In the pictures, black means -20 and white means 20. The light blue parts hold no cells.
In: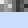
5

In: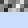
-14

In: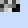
11

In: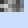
4

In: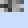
1

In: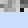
5

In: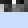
-12

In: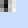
-8

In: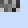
-5

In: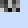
-5
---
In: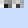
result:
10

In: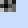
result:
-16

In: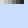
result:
-2

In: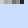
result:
-2

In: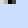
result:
-10

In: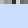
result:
-13

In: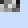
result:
13
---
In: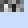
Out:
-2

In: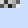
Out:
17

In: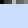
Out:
1

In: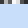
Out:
-13

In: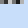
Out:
8

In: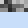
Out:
-10

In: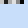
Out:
-19

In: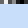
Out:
-12

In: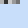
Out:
-2
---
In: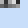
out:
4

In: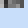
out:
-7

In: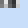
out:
12

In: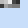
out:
-1

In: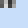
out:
6

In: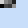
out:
3

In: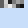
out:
-17
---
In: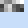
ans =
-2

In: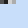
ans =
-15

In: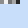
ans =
-2

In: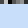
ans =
-1

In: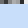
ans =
5

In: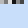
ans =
-17

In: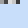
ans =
15
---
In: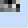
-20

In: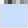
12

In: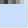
-5

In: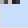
11

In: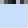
9

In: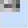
8
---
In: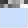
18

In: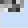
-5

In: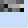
7

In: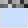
-1

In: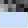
-16

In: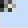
15
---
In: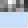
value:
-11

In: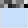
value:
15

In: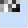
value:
-14

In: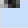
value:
-5

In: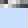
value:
4

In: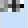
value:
-19
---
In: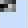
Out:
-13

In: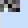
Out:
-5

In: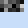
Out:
-18

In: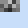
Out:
4

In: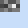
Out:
1

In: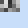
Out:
11

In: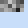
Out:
-9

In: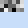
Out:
14
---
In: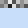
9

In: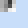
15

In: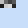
-6

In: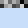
-3

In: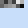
8

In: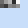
19

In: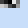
-2

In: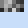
-6
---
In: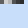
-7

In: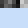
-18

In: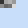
6

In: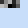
8

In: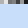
-10

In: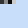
2

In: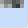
-7
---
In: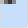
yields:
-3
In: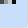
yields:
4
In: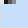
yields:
-16
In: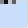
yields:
-17
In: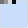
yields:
4
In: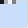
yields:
8
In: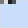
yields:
15
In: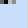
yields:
-18
